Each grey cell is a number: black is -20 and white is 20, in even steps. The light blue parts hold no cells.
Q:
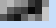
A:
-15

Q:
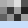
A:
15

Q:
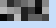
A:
-17

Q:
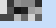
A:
1

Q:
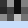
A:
-18

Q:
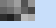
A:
-7
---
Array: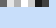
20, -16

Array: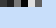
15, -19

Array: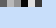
15, -19

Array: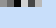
13, -19

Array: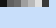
15, -17

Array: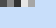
16, -12

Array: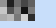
13, -17
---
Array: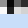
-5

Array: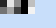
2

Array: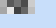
-2

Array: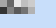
16

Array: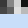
13

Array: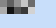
3

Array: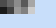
2

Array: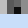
-4

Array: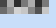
-13

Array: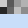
4
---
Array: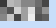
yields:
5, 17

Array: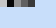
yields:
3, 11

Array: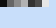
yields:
8, 16

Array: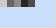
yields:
2, 12

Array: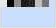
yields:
-16, 16

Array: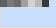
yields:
5, 13
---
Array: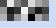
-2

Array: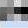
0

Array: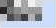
-4

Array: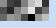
10

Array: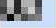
0

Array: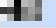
-5

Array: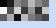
-9

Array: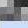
3

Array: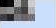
-2
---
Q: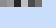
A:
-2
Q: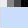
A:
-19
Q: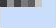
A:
11
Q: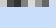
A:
-4
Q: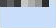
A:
-13
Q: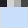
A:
-9
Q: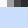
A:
-13
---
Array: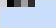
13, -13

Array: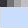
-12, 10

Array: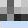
13, -11

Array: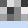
-5, 7

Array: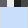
-5, -9

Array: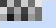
-10, -2

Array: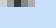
13, 7
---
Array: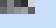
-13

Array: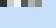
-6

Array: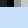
11

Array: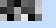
-4

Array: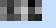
3

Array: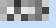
4

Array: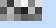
19

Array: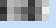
5

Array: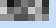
-1
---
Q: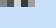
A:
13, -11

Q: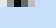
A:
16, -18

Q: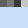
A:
11, -11

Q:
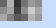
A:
12, -12

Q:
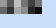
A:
10, -18

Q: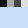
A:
15, -17
